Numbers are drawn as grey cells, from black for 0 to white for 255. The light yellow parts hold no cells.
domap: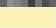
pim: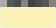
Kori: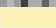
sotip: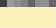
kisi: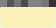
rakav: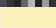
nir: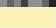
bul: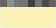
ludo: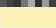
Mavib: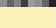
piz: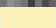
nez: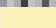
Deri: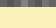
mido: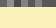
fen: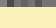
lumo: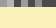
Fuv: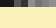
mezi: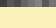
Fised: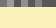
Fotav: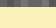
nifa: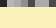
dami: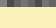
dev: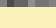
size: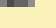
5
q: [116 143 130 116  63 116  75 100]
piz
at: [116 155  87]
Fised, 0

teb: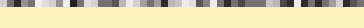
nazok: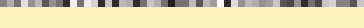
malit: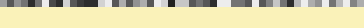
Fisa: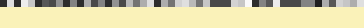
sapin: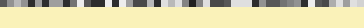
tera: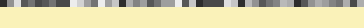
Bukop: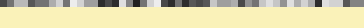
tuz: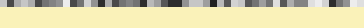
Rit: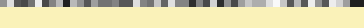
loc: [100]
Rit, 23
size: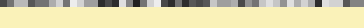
52
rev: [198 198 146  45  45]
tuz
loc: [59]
malit, 11
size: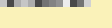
13
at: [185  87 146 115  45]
nazok, 5

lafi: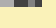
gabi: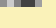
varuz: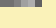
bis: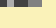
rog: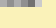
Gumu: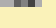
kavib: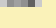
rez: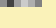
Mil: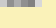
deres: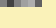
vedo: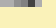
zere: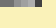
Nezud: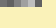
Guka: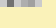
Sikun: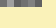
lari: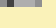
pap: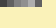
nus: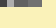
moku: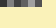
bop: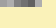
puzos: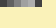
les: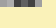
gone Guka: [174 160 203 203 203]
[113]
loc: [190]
Nezud, 4
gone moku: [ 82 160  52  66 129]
[97]
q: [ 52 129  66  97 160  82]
moku
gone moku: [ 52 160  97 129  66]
[82]

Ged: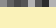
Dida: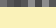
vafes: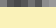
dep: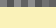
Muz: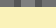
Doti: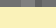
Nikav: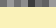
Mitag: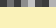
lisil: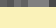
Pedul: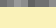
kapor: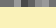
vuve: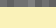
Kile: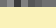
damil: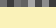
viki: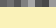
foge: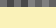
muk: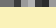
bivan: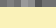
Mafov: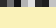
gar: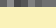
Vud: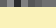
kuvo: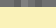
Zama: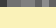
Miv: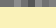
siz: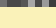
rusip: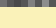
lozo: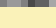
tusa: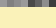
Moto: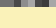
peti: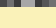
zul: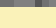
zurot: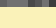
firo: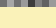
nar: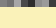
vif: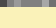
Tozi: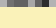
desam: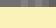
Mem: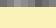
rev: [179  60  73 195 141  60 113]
Mitag
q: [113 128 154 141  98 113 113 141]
Pedul
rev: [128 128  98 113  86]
lisil
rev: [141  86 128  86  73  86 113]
rusip
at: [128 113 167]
nar, 0

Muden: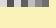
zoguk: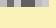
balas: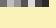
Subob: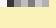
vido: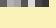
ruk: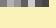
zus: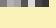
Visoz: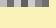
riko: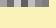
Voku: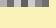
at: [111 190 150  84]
balas, 0
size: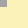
1
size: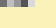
5
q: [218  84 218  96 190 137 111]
Muden

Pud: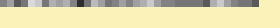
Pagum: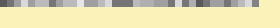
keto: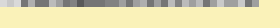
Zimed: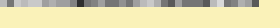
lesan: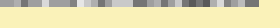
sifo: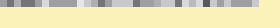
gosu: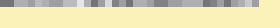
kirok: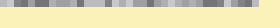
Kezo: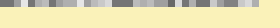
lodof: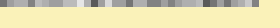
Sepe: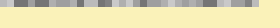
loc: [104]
Kezo, 24
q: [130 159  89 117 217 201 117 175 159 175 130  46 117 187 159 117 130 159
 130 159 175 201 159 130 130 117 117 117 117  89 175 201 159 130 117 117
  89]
Pud
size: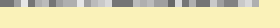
37
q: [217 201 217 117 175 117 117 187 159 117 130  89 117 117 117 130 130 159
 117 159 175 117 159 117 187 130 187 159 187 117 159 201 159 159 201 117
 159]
keto
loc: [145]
Zimed, 17

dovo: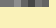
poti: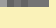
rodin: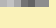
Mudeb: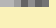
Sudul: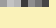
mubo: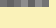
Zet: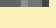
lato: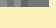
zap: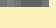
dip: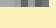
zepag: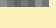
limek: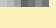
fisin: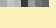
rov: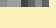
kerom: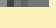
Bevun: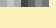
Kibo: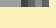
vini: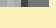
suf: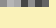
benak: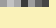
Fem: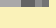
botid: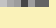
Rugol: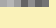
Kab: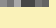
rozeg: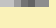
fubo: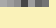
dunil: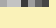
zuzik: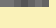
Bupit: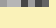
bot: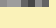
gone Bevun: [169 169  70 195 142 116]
[100]
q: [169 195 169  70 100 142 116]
Bevun
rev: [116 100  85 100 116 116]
zuzik
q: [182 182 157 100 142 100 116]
Mudeb
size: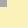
1
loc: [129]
zap, 1
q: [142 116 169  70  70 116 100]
Kab

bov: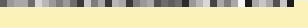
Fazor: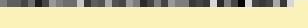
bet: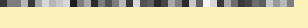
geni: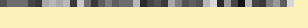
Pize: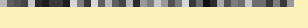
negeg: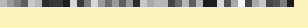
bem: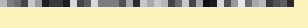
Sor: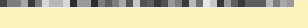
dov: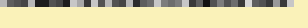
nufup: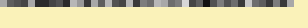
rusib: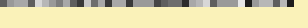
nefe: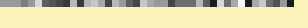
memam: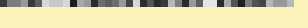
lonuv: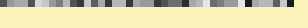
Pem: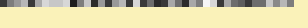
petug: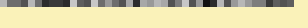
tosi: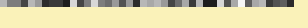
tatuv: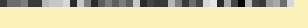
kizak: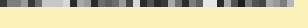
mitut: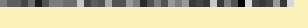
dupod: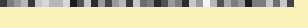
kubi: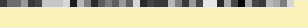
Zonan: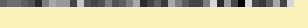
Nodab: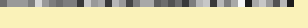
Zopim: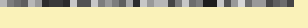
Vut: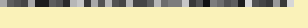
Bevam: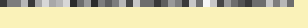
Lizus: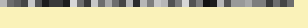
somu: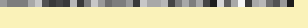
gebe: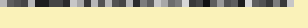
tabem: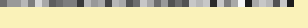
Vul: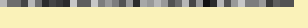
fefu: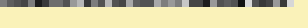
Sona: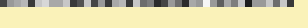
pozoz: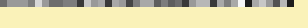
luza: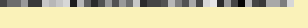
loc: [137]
Pem, 39
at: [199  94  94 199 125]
Vul, 10
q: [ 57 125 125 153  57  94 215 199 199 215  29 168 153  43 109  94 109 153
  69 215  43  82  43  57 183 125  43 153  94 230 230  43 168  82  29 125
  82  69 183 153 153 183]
memam

